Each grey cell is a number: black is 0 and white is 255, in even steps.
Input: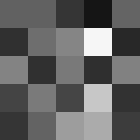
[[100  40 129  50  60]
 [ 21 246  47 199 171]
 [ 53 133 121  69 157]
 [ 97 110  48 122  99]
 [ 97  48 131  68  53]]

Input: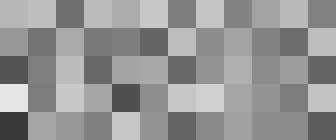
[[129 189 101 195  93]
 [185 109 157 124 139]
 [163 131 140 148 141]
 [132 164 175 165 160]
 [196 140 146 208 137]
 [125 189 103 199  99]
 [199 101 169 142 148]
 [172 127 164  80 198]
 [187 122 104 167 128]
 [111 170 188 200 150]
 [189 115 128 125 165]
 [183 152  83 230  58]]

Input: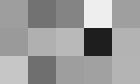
[[159 179 180]
 [238  30 161]
 [132 185 158]
 [114 176 111]
 [158 154 198]]

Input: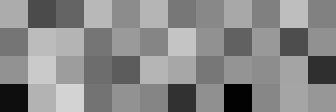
[[129 145  47 151]
 [190  77 164 165]
 [128 153 141 135]
 [168  97 148   2]
 [136 145 119 144]
 [119 196 167  49]
 [181 133 181 133]
 [140 154  92 146]
 [184 117 109 115]
 [100 180 157 211]
 [ 75 188 202 179]
 [172 117 146  14]]

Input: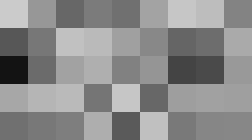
[[131 170 153 159 135]
 [189 109  74 161 134]
 [198 101  68 158 121]
 [163 136 149 103 192]
 [112 160 129 198  90]
 [123 186 175 117 174]
 [103 193 162 186 126]
 [151 119 107 181 120]
 [203  87  19 167 112]]

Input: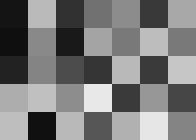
[[168 121 198  70 132]
 [ 57 189  58 151 230]
 [140 121 185  58 177]
 [113 164  53 232  86]
 [ 49  25  76 141 185]
 [186 137 132 192  16]
 [ 20  15  34 173 190]]

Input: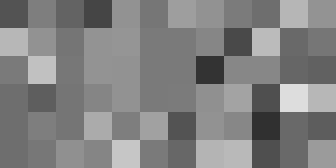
[[147 118  97 183  93 155]
 [182 105 102 221 105 105]
 [110 187 135  79  48  79]
 [123  73 135 163 135 185]
 [146 134  51 144 146 180]
 [158 122 122 123  83 103]
 [118 122 122 122 161 122]
 [146 149 146 146 126 198]
 [ 69 147 147 133 171 133]
 [ 99 117 119 117 117 144]
 [126 146 193  94 126 119]
 [ 83 183 122 110 110 110]]

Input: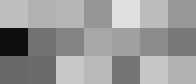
[[151 121 177]
 [187 139 198]
 [224 160 116]
 [150 167 185]
 [182 131 199]
 [177 115 107]
 [190  15 105]]

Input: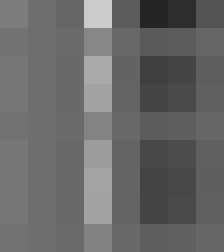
[[ 84 102  94  96 103  96  95  96 103]
 [ 46  92  69  74  95  77  72  74  96]
 [ 37  90  64  69  92  72  68  69  94]
 [ 92 104  99 100 105 100 100 100 105]
 [203 135 169 161 131 156 163 162 130]
 [102 107 105 105 107 105 105 105 107]
 [110 110 110 110 110 110 110 110 110]
 [125 115 119 119 114 119 119 119 114]]
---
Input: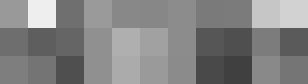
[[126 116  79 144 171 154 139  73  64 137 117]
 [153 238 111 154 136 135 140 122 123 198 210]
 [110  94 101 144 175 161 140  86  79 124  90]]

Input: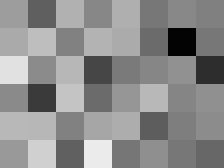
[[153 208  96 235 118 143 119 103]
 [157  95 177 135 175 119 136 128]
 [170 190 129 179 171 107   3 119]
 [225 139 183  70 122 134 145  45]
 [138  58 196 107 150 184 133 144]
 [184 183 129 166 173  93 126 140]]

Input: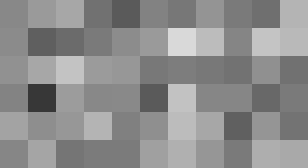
[[134 165 117 123 123 160 176 150 122 174 169]
 [136 154 167 113  90 130 119 148 122 111 180]
 [139  95 107 122 140 154 217 188 133 196 185]
 [145 167 195 155 151 120 125 120 114 144 113]
 [131  55 156 136 137  90 194 134 134 104 122]
 [163 142 151 180 128 143 188 167  96 149 115]]

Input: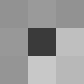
[[149 200 184]
 [146 154 146]
 [152  58 191]]

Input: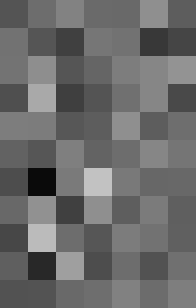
[[ 82  83 105 110 129 108 126]
 [ 84 109 130 106 105 143  93]
 [114  85  64 118 114  56  69]
 [115 142  85 101 125 134 147]
 [ 79 169  63  84 112 134  73]
 [125 124  87  93 143  93 110]
 [ 98  86 127  99 109 134 117]
 [ 77  10 122 194 121 103 104]
 [104 145  64 143  94 123  95]
 [ 71 187 109  86 124 114  96]
 [ 95  40 159  77 109  82 112]]

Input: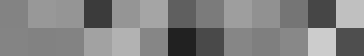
[[132 130 131 162 178 134  33  73 134 127 136 204  78]
 [131 152 149  59 149 165  95 123 158 145 117  70 192]]
